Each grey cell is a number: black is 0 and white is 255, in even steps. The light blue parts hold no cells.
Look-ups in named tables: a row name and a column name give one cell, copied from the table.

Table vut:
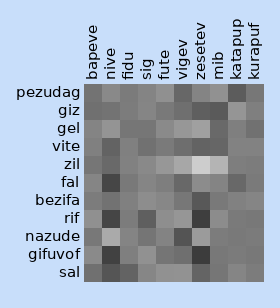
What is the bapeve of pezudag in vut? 115
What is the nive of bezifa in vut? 114
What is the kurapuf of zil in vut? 124
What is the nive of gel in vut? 148
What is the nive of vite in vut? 99
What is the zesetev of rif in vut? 62
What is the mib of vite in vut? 102
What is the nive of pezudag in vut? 137
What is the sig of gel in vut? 118
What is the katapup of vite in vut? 130
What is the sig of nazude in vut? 117
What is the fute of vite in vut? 122
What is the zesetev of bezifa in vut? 88
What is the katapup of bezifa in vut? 129
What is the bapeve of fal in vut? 133
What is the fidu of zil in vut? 129
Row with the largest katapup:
giz

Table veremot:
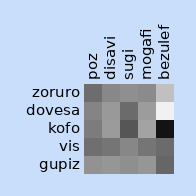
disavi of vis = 117
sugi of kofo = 86
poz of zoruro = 109
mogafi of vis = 117
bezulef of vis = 107
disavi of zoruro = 136

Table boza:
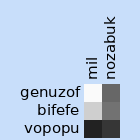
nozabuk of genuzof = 103
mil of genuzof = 250
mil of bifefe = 207
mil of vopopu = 34
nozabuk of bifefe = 114
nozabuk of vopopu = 54

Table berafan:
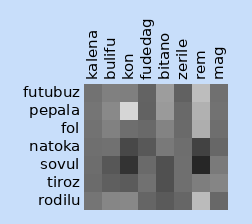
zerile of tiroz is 111
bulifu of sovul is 87
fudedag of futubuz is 99
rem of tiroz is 126
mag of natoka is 103
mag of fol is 110
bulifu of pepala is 137
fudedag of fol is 105
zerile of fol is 106
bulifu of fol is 129
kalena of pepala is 117
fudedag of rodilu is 101
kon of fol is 110
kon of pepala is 214
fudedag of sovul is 106
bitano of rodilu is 90
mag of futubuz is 112
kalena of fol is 114
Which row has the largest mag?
tiroz

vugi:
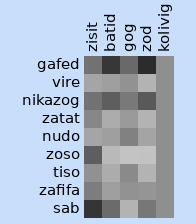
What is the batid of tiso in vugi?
172
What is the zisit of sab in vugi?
53
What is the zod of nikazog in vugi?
89
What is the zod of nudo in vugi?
164
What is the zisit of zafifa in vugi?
125
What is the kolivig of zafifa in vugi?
143
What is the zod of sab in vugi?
119
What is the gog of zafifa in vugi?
146
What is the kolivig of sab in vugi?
143
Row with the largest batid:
zoso

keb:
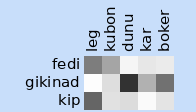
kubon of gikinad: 222
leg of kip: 101
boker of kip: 228
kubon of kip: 225
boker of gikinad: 113
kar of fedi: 231
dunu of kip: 220
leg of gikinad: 253
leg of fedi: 125
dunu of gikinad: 50
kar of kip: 250
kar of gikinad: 177
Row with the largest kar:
kip

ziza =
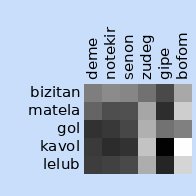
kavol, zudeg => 195
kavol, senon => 50
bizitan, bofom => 168
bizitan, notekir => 139
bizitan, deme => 126
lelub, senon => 73
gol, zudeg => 176
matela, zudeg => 166
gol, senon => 71
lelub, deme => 61
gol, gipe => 114
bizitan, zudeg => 113
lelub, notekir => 65
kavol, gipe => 2
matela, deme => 100

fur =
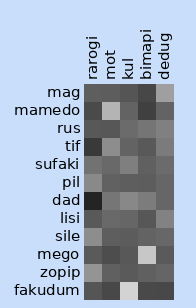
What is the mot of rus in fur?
87
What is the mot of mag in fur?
93
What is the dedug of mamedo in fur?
99
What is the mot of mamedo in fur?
180
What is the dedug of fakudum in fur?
72
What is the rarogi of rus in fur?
88
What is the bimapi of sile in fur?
99
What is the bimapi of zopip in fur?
96
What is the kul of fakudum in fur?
211
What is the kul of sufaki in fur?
127
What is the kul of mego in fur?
88
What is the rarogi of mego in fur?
90

